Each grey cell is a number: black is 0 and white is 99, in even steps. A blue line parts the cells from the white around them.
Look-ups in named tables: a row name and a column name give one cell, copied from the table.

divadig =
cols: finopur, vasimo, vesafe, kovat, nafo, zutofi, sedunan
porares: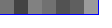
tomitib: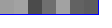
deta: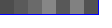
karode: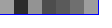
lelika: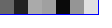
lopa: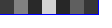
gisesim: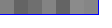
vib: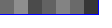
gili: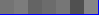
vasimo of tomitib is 63
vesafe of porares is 50
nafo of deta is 34
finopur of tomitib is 61
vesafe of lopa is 16
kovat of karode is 30
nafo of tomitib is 63
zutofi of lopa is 37
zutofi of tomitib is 38
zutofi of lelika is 58
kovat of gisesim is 51
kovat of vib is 38
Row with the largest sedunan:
lelika

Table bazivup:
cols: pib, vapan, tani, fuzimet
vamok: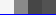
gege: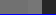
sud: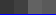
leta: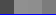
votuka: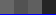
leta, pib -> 29
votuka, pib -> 40
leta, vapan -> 56
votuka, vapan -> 32
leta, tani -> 55
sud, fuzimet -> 35
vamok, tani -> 27

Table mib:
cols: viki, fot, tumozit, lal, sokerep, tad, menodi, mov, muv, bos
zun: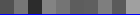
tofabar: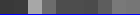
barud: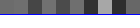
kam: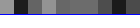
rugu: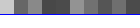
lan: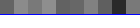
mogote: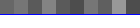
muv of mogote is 59
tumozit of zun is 17
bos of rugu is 29
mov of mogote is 37
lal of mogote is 51
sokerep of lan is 38
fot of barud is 43
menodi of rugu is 44
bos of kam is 29
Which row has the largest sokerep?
zun

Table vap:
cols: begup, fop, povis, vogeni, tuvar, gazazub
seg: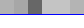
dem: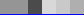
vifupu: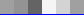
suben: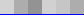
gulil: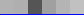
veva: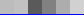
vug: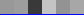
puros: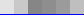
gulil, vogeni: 62
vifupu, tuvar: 82
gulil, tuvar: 70
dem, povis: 29
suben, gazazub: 67
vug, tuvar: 57
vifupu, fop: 57
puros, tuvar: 60
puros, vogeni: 55
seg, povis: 40
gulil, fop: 68

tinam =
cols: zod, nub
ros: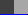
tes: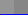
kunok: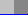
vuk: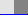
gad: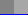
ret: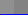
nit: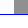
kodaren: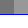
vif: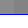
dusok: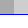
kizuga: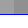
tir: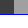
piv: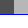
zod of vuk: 88
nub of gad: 65
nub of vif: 51
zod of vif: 54
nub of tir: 62
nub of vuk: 51
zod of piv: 31
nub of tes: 52
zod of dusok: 66
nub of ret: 51
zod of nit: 98
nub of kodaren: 59

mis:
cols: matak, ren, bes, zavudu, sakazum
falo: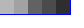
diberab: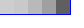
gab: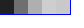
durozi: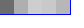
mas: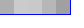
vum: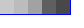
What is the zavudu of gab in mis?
80
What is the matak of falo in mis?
71
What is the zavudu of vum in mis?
37
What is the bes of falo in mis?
38
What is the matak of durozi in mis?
42
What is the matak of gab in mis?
13
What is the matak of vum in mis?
78
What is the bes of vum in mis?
63
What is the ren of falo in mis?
63
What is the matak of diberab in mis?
80

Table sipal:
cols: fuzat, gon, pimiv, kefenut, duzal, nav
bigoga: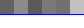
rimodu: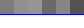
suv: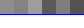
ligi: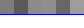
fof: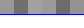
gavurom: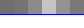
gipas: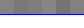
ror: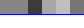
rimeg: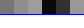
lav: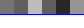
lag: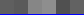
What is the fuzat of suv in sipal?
55
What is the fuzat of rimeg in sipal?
46
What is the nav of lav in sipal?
58
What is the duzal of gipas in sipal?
45
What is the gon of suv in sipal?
51
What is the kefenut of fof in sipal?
60
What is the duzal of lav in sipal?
15
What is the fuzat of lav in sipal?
45
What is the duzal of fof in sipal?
42
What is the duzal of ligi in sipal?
40
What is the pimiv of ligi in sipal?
54
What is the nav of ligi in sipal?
61
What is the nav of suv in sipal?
32
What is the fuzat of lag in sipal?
37
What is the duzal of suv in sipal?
49
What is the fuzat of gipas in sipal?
51
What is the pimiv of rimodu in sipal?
58
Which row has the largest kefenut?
gavurom

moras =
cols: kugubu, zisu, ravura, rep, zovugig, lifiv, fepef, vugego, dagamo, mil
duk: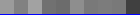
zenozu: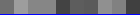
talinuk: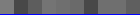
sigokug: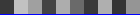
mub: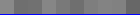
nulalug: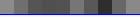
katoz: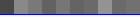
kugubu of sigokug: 22
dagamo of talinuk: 43
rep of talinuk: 45
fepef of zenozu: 35
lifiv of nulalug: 46
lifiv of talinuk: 41
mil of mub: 40
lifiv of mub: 43
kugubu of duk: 60
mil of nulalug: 53
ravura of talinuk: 36
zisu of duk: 50
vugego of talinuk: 43
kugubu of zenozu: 43
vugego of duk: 48
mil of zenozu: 25
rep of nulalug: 31
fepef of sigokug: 22
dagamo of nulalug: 40
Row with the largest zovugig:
sigokug

